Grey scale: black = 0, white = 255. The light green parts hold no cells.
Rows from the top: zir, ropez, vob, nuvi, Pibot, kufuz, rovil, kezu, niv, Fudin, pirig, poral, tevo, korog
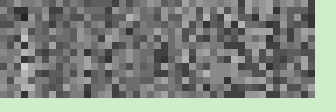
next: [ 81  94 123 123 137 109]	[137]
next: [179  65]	[137]

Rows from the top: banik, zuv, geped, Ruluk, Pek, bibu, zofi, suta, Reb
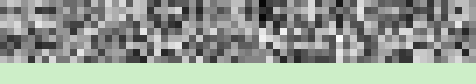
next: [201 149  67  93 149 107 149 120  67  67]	[38]
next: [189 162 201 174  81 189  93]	[174]
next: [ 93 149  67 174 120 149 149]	[189]
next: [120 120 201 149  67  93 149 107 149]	[120]

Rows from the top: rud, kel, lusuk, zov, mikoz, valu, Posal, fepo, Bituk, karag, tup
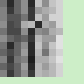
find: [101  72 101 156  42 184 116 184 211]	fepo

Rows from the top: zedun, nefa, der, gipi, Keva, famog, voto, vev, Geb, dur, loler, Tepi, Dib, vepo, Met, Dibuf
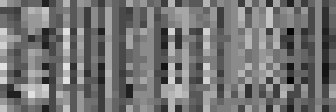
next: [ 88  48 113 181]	[166]
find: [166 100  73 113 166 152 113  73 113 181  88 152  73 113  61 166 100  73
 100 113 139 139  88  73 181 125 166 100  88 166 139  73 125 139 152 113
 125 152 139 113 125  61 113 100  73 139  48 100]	vev
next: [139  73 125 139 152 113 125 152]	[139]
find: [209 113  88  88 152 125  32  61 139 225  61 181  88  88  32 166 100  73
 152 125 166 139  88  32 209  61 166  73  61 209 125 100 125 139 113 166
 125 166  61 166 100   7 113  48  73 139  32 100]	Tepi
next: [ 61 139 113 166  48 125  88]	[166]

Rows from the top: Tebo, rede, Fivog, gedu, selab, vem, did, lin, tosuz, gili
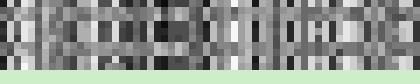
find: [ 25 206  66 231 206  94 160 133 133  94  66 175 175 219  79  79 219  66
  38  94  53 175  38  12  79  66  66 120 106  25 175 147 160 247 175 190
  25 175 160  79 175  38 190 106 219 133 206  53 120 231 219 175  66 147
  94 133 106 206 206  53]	Tebo
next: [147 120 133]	[147]
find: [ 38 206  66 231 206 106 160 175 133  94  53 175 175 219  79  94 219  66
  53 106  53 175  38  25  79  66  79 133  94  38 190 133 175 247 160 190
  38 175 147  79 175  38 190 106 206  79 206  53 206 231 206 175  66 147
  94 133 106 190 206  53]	vem
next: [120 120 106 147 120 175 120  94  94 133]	[120]

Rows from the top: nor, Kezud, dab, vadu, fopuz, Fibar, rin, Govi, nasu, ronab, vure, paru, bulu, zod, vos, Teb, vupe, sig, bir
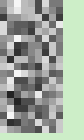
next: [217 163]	[150]
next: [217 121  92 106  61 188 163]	[201]

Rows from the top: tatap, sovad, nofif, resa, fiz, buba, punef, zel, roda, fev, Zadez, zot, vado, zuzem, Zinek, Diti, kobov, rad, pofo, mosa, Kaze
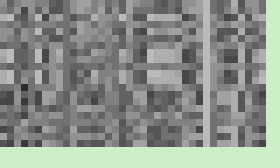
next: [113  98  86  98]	[129]
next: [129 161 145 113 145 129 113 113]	[145]

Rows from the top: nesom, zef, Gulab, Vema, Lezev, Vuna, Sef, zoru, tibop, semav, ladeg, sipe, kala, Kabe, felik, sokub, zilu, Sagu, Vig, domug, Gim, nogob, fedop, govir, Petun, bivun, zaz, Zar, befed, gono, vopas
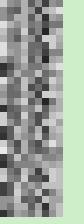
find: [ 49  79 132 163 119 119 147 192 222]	semav
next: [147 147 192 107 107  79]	[206]
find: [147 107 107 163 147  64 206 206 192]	Kabe
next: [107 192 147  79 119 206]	[176]
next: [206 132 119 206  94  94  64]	[206]
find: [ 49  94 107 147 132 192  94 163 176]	sokub
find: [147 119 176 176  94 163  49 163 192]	gono

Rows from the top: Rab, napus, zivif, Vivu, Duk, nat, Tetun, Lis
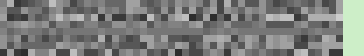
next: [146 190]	[146]
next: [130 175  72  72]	[190]
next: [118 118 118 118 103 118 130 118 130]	[118]
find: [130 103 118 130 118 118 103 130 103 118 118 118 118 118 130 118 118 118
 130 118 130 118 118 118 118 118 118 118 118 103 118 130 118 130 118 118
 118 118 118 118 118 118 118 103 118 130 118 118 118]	Duk

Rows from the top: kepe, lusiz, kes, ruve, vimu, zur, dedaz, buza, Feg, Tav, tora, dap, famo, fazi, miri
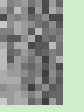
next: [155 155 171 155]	[128]
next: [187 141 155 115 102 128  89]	[128]
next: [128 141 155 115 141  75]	[155]
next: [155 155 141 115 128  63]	[141]
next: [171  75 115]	[102]

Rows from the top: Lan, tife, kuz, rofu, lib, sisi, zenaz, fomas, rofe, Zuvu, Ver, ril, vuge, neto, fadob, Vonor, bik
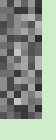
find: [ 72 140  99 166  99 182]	rofe
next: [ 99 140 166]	[182]
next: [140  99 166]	[99]
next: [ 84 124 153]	[166]
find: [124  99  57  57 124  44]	Vonor

